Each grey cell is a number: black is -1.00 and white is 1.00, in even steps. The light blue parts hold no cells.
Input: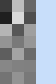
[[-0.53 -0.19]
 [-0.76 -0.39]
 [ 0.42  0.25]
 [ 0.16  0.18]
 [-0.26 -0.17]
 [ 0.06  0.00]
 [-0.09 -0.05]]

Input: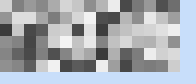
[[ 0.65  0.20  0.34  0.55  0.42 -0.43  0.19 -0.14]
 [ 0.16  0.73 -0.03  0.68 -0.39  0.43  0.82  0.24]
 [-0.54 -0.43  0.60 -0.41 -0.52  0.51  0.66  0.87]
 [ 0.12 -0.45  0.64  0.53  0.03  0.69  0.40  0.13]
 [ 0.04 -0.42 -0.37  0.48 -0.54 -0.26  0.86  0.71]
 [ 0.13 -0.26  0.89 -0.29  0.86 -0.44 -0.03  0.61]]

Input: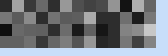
[[-0.67 -0.55 -0.64 -0.38 -0.42 -0.85 -0.21]
 [-0.07  0.08 -0.10 -0.26 -0.65 -0.13 -0.06]
 [-0.88 -0.23 -0.64 -0.80 -0.83  0.03  0.56]
 [-0.24 -0.12 -0.20 -0.34 -0.70 -0.07  0.03]]

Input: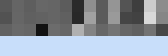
[[-0.31 -0.26 -0.21 -0.67 -0.29 -0.34  0.60]
 [-0.36 -0.25 -0.21 -0.69 -0.29 -0.46  0.70]
 [-0.24 -0.20 -0.15  0.38 -0.19 -0.20 -0.10]]

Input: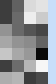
[[-0.52  0.71]
 [-0.52  0.86]
 [ 0.15 -0.33]
 [ 0.31  0.09]
 [ 0.55  0.19]
 [-0.51  0.43]
 [ 0.36 -0.53]]

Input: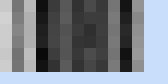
[[ 0.58  0.45 -0.54 -0.61 -0.55 -0.84]
 [ 0.65  0.38 -0.49 -0.58 -0.53 -0.75]
 [ 0.61  0.37 -0.47 -0.54 -0.51 -0.68]
 [ 0.61  0.38 -0.46 -0.59 -0.53 -0.71]
 [ 0.57  0.49 -0.52 -0.56 -0.50 -0.86]
 [ 0.61  0.45 -0.61 -0.60 -0.56 -0.79]]

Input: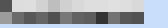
[[-0.35  0.74  0.49  0.70  0.74  0.74]
 [ 0.22 -0.31 -0.37 -0.23 -0.60 -0.32]]

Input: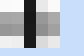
[[ 0.96 -0.80  0.96]
 [ 0.30 -0.81  0.33]
 [ 0.18 -0.80  0.26]
 [ 0.88 -0.80  0.83]]
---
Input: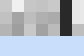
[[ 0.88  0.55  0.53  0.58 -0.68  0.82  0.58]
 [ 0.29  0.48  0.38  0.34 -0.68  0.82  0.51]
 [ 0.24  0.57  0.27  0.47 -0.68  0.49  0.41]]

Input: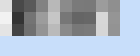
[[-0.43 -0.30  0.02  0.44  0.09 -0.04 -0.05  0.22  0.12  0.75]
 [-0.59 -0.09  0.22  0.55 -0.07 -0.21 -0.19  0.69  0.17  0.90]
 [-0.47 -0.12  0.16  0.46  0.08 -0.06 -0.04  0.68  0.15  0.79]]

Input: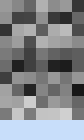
[[ 0.06 -0.19  0.39  0.10  0.20 -0.58  0.21]
 [-0.48 -0.47  0.13 -0.55 -0.67 -0.19  0.14]
 [ 0.31  0.39 -0.26  0.35  0.47 -0.40 -0.60]
 [ 0.23 -0.38  0.39  0.28  0.23  0.09  0.07]
 [-0.19 -0.50 -0.07 -0.23 -0.32 -0.26 -0.04]
 [-0.75 -0.50 -0.26 -0.74 -0.78 -0.27 -0.15]
 [ 0.15  0.10 -0.07  0.19 -0.08  0.18 -0.51]
 [-0.20 -0.72  0.04 -0.21  0.02 -0.82  0.27]
 [ 0.26  0.61 -0.14  0.21  0.08 -0.20  0.30]
 [ 0.55 -0.03  0.53  0.54  0.63 -0.08 -0.04]]

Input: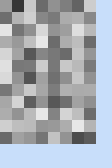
[[-0.58  0.58 -0.16  0.14 -0.01 -0.22  0.61  0.22]
 [ 0.41  0.62  0.06 -0.04  0.35  0.39  0.07 -0.14]
 [-0.08  0.13  0.69  0.15  0.24  0.74  0.44  0.79]
 [ 0.20  0.50  0.81 -0.15  0.36  0.48 -0.15  0.35]
 [ 0.28 -0.32  0.05 -0.06 -0.16  0.54  0.17  0.67]
 [-0.06 -0.04  0.60 -0.06  0.57  0.45 -0.04  0.76]
 [ 0.15 -0.34  0.26 -0.12  0.12  0.55  0.14  0.70]
 [ 0.28  0.58  0.30 -0.03  0.38  0.34  0.35 -0.07]
 [ 0.66 -0.26  0.15 -0.31 -0.13  0.27  0.12  0.31]
 [ 0.15  0.47  0.81  0.03  0.66  0.49 -0.15  0.36]
 [ 0.49  0.47  0.17  0.20  0.36  0.81  0.41  0.62]
 [ 0.26  0.18 -0.08  0.52  0.15 -0.40 -0.29 -0.18]]

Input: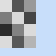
[[-0.34  0.20  0.75]
 [ 0.70 -0.46 -0.02]
 [ 0.02  0.72 -0.66]
 [-0.31  0.41  0.72]]

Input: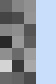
[[ 0.05  0.14 -0.23]
 [-0.40  0.16 -0.47]
 [ 0.11 -0.34  0.06]
 [ 0.20 -0.27 -0.69]
 [-0.17  0.22  0.12]
 [-0.56  0.32  0.66]
 [-0.22 -0.40 -0.18]]
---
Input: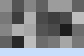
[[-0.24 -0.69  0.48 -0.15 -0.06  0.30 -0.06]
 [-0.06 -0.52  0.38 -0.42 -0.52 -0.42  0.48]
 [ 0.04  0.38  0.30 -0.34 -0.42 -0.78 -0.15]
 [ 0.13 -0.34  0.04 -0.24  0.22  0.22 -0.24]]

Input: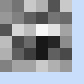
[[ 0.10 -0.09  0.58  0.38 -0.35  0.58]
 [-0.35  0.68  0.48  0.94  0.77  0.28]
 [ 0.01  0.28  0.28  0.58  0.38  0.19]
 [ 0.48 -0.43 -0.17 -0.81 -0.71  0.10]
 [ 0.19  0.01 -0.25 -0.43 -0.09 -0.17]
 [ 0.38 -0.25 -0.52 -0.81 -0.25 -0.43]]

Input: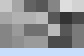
[[ 0.30  0.39  0.39  0.47 -0.32 -0.60 -0.42]
 [ 0.04  0.12  0.21  0.21 -0.42 -0.42 -0.04]
 [ 0.04  0.21 -0.12 -0.12  0.47 -0.32 -0.04]
 [ 0.57  0.30 -0.22 -0.32  0.04  0.74  0.65]]

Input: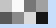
[[-0.31  0.09  0.71 -0.83]
 [ 0.54  0.96 -0.07  0.26]]

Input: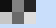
[[ 0.55 -0.17  0.73]
 [-0.88  0.02 -0.71]]

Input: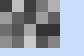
[[ 0.12 -0.14  0.58 -0.34  0.04]
 [-0.14 -0.34  0.31 -0.59 -0.59]
 [ 0.22 -0.24 -0.42  0.22 -0.24]
 [-0.51  0.48 -0.51 -0.06  0.40]]
